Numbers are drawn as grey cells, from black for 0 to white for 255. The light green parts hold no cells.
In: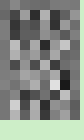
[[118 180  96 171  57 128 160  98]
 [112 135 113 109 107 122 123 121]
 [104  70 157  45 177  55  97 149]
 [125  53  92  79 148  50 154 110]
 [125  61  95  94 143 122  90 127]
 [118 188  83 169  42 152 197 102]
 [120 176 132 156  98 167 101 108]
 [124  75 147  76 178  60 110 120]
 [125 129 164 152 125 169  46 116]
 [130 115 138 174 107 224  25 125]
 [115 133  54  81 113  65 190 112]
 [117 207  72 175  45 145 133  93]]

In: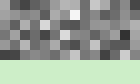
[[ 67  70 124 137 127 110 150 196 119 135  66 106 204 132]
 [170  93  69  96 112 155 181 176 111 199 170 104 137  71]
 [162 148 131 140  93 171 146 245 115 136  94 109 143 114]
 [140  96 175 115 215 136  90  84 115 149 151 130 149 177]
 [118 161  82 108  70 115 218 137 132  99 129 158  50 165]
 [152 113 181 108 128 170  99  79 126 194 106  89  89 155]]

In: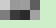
[[125  58  43 162]
 [204 153 157  94]]

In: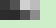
[[ 44  43  80 139]
 [ 54  82 208 188]]

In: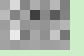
[[162 156 161 164 159 160 166]
 [166 217 134 174 147 184 127]
 [187 132 165  63 136  91 131]
 [157 200 149 153 148 167 181]
 [164 233 122 167 144 197 118]]

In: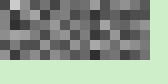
[[145  60 115 139  83 140 117  85 104  46 109 116  66  86 113]
 [ 72 203 143  84 115  68 125 105 112 156  81 128 145 119  89]
 [131  62 135 164  61 121 128  74  99  53  84  96  67  78  79]
 [132  49  69 109 119 152  87 133 115  86 162 106  99 128 147]
 [141 163 156 127  75 133 147  78 125  57  82 150  68  84 114]
 [ 77 124  80  79 148  95  81 147 106 168 143 111 154 141 122]]
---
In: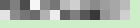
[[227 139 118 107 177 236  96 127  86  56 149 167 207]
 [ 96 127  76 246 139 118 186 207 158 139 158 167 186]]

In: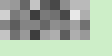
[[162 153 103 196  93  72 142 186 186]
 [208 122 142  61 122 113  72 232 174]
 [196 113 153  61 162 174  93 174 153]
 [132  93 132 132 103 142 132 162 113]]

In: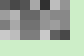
[[201 189 125 125 201  95  72]
 [157 180 104 104 148 136 136]
 [125 168 114 114 148 157 136]
 [ 95  72  83 168  48 189 148]]

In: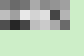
[[190 160 232 211 223  69 180]
 [127 106 116 170 138 148 160]
 [ 78  38  69 190 202 170 106]]

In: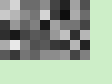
[[171 232 128  80  89  56  46 182  34]
 [171 212 108 108 140  68  34 162  80]
 [201 182 140 117 212  56  13 171 108]
 [ 56 152  99 128  24 162 117 117  68]
 [ 89  56 117  99 140 140 152  68 128]
 [ 46  24  68  89  80 152 192  46 182]]

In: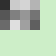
[[106 223 160  95]
 [ 47 203 212 180]
 [ 86 128 150 116]]

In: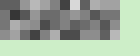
[[118 174 150 141  76 108 129  96 108 129  87 141]
 [141 162 108  66 129 174  76  76 141 141  96 184]
 [ 96  96 150 184 162 129  66 216  96 174 162 162]
 [118  54  87 150 108 108 129 150 129  87 118 118]]
